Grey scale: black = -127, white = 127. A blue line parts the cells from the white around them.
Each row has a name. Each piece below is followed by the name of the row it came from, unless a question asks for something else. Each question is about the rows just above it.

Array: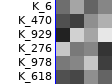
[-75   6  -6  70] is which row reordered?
K_276
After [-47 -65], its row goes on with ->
[15 48]
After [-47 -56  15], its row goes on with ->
[-27]
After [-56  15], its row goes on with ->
[-27]

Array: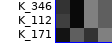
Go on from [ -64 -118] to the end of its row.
[  0 -32]
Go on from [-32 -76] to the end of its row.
[0]
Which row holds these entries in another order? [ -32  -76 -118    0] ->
K_346

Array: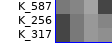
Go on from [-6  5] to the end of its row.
[ 35 -58]
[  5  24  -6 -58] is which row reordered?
K_256
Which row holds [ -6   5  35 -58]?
K_587
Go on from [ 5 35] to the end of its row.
[-58]
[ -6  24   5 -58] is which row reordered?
K_256

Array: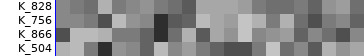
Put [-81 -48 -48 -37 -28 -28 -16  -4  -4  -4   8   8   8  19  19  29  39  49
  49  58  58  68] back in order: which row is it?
K_504
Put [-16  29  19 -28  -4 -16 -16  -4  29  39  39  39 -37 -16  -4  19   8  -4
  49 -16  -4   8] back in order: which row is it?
K_828
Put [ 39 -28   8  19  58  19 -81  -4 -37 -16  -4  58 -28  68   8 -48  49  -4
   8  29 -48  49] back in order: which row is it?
K_504
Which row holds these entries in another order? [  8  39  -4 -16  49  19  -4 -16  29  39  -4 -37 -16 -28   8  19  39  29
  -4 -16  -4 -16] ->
K_828

